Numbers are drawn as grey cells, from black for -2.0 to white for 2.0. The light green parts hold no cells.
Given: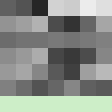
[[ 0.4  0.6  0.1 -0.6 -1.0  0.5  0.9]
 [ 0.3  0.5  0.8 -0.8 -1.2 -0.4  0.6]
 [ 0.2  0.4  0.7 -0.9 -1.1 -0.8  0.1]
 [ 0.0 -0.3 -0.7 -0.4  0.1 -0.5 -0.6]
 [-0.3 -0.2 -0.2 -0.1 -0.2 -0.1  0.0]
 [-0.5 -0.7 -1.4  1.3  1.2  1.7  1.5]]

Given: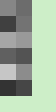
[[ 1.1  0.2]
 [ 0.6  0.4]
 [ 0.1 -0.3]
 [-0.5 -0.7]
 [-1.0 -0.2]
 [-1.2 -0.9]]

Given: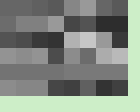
[[ 0.3  0.2  0.3 -0.8  0.2 -0.3  0.7  0.9]
 [ 0.2  0.1  0.1 -0.9 -1.0 -0.5 -1.2 -1.0]
 [-0.2 -0.2 -0.2 -0.2 -0.1 -0.1 -0.1 -0.1]
 [-0.3  0.0  0.0  0.4 -0.9 -0.7 -1.3 -1.3]
 [-0.4 -0.4 -0.5 -0.6  0.1  0.4 -0.4 -0.6]
 [-0.7 -0.8 -1.1 -1.2  0.8  1.1  0.4 -1.1]]

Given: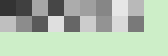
[[ 1.0  0.2 -0.6  1.5 -0.4  1.2  0.3  1.4 -0.1]
 [-1.2 -1.0  0.6 -0.9  0.7  0.5  0.1  1.6  0.9]]

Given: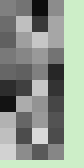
[[ 1.3  0.2 -0.6  0.1]
 [ 1.0 -0.8  1.4 -0.8]
 [ 0.8 -0.4  0.4 -0.7]
 [ 0.0 -0.2 -1.8  0.2]
 [-0.1  0.1  0.4 -0.2]
 [-0.3  1.0 -1.1  0.6]
 [-0.4 -0.5  0.0 -1.4]
 [-0.5  0.5  1.1  0.6]
 [-1.3 -1.0  1.1 -1.2]
 [-1.7  0.7  0.3 -0.9]]

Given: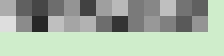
[[ 1.5  0.2 -1.4  1.0  0.6  0.8 -0.3 -1.2 -0.1  0.4  0.0 -0.6  0.3]
 [ 0.7 -0.5 -0.9 -0.3  0.3 -1.0  0.5  0.9 -0.1  0.1  1.0 -0.2 -0.5]]

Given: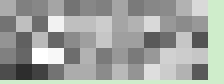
[[ 0.7  0.0  0.1  0.6 -0.2  0.1  0.0  0.6 -0.1  0.1  0.2  0.8  1.4]
 [ 0.3 -0.5  0.9 -0.4  0.2  0.5  1.1  0.5  0.5 -0.6 -0.3  1.1 -0.7]
 [ 0.0 -0.4  2.0  1.9 -0.3  0.8 -0.1  0.4 -0.1  0.4  1.3  1.2  1.1]
 [-0.2  1.0 -0.3  1.8  1.0  1.0  1.2  0.6  0.8  1.4  0.4  0.2  0.4]
 [-0.8 -1.3 -1.0 -0.2  0.7  0.7  0.2  0.9  0.3  1.5  1.2  0.8 -0.6]]

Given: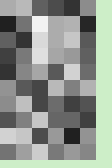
[[ 1.3  1.1 -0.8  0.4 -1.5  0.3]
 [ 0.7  0.9 -0.5 -0.8 -1.2  0.2]
 [ 0.3 -0.6 -0.9  0.9  0.0  0.8]
 [ 0.2  1.0 -0.9 -0.3 -1.0 -0.7]
 [-0.2  0.5  1.2 -0.1  0.4  0.1]
 [-0.5 -1.2  1.4  0.7  1.1 -0.6]
 [-0.7  0.0  1.1 -0.4 -0.4 -1.0]
 [-1.0 -0.1  1.5  0.6  0.4 -0.5]
 [-1.2  0.1  0.6 -0.6  1.3 -0.3]
 [-1.5 -0.2  1.8  0.7  0.8 -1.4]]
